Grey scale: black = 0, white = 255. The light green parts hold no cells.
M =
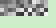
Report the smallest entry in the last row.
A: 52
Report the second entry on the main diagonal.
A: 134
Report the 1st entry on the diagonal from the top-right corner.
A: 177
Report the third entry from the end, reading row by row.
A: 119
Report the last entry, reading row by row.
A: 244
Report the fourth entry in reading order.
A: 149
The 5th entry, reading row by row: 92
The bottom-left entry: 104
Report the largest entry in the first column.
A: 216
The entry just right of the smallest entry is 228
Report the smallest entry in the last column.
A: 67
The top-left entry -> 104
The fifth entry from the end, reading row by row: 67

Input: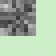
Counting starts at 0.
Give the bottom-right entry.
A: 148
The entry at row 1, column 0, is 176
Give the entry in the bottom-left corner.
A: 176
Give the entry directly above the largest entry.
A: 119
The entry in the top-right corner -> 103
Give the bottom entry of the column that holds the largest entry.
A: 164
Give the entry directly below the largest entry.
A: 164
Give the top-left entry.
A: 133
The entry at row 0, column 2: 148
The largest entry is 204
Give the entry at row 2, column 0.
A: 133
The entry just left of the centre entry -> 119
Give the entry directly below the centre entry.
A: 133
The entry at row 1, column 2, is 164
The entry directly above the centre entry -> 89
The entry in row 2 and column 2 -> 148

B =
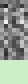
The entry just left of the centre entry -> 123
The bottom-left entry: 138
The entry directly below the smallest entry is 214
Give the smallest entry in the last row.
77
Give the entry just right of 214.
109
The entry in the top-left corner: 123
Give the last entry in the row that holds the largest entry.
163
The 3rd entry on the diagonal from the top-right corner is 138
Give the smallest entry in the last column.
62
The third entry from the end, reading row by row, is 93
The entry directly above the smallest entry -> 138
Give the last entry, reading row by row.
175
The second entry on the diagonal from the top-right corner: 62
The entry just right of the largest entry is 109
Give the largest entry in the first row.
150
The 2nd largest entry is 226
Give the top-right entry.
138
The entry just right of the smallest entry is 150
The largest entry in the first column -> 175
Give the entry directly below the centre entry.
138
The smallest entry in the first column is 62
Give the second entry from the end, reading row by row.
109
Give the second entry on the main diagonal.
36
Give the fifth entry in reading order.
93
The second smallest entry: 49
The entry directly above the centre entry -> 77

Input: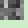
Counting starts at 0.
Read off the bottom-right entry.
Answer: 125
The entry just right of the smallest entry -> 150
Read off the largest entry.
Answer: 195
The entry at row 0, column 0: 100
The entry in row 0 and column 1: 181
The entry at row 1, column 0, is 70
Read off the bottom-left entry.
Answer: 100
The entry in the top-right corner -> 125
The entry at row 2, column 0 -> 112
